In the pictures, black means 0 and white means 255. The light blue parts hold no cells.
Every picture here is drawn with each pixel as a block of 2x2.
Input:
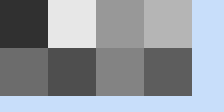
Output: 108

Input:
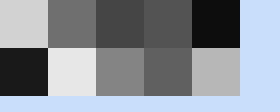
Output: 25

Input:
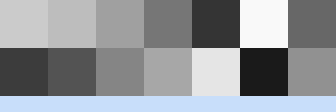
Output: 60

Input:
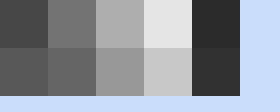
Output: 87

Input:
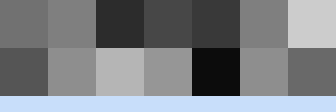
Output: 85

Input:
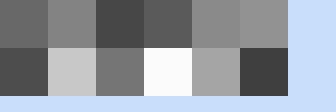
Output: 77

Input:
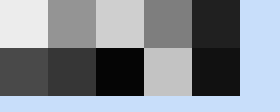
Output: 73
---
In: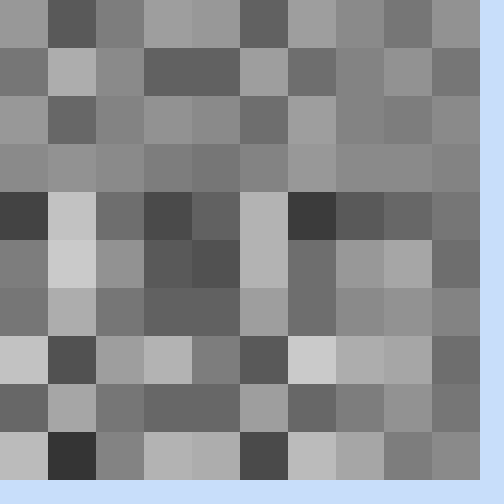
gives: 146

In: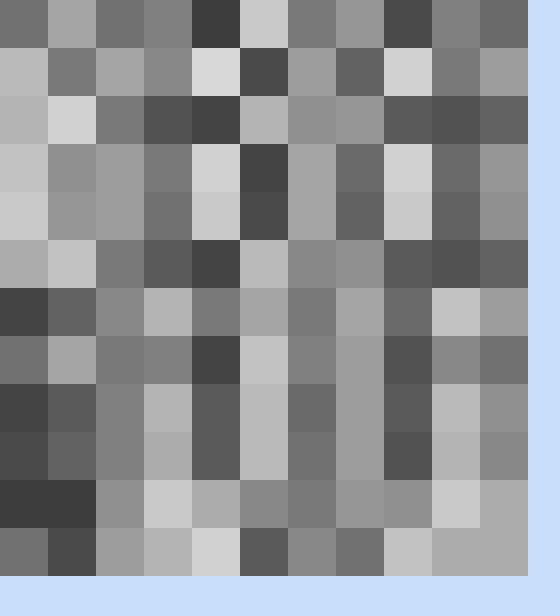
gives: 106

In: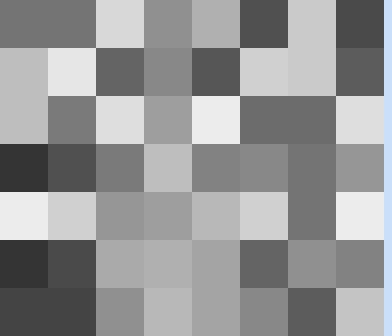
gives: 74

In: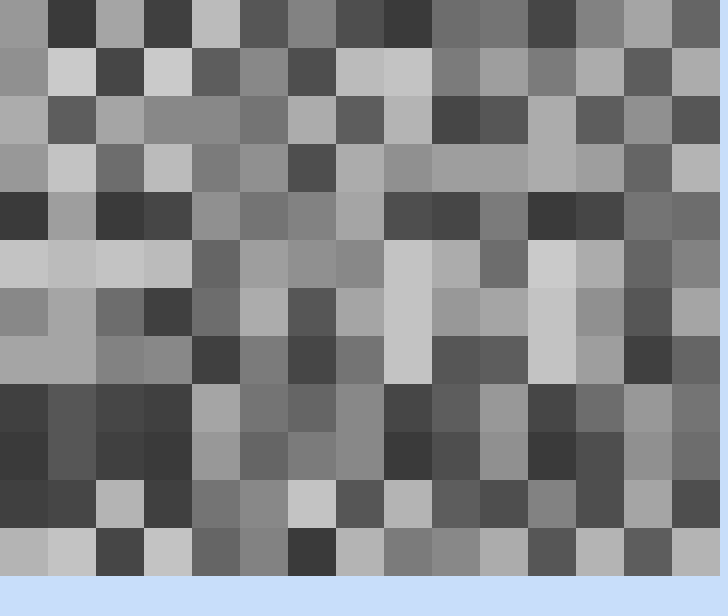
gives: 101

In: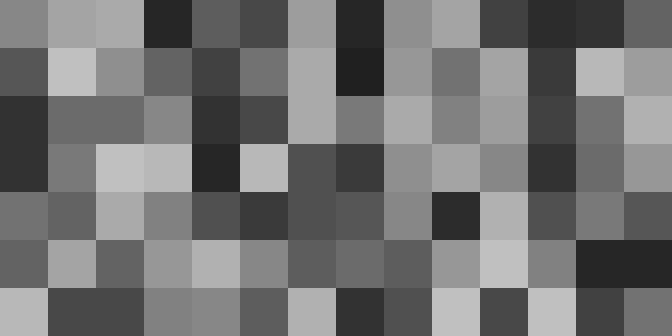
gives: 99

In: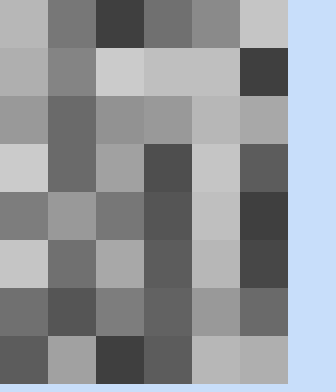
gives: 197

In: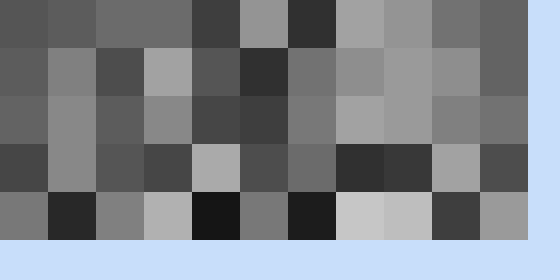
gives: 99
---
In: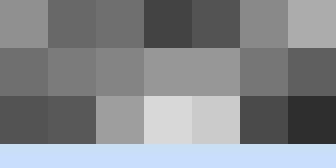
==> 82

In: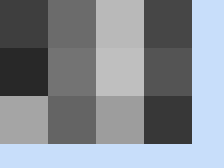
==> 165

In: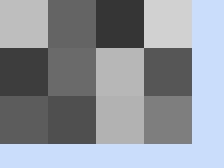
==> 93

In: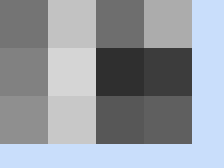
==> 143

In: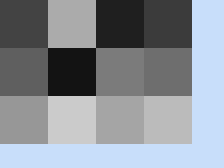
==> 151

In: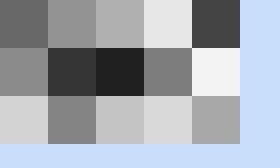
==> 211
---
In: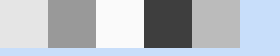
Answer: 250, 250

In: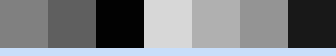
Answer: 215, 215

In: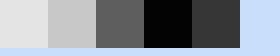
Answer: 94, 228

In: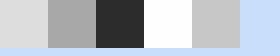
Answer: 44, 254

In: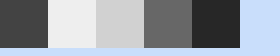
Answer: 209, 238

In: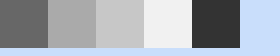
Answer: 199, 241

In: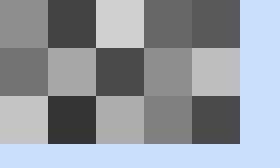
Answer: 74, 207

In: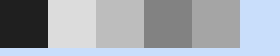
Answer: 189, 220

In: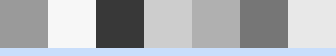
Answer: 205, 247

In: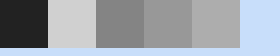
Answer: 132, 208
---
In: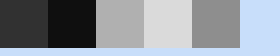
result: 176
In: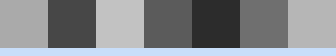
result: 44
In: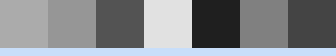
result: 31
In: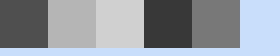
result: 208
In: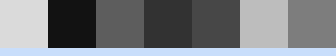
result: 71
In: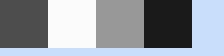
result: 251
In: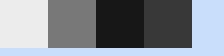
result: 120
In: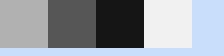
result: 86
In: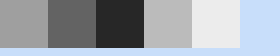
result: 39
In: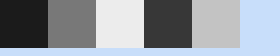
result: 236
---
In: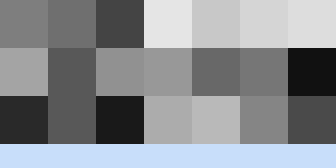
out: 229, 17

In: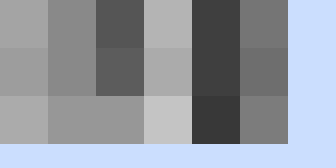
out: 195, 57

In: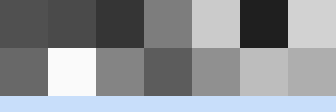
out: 250, 31

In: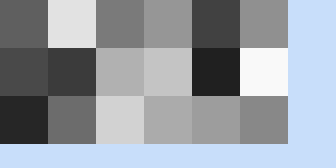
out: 249, 32

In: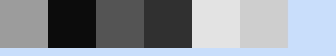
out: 227, 12

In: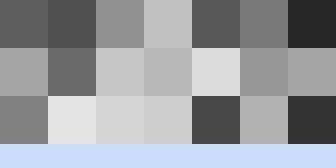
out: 228, 39

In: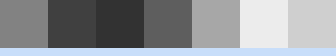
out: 236, 50

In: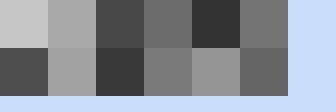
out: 198, 51
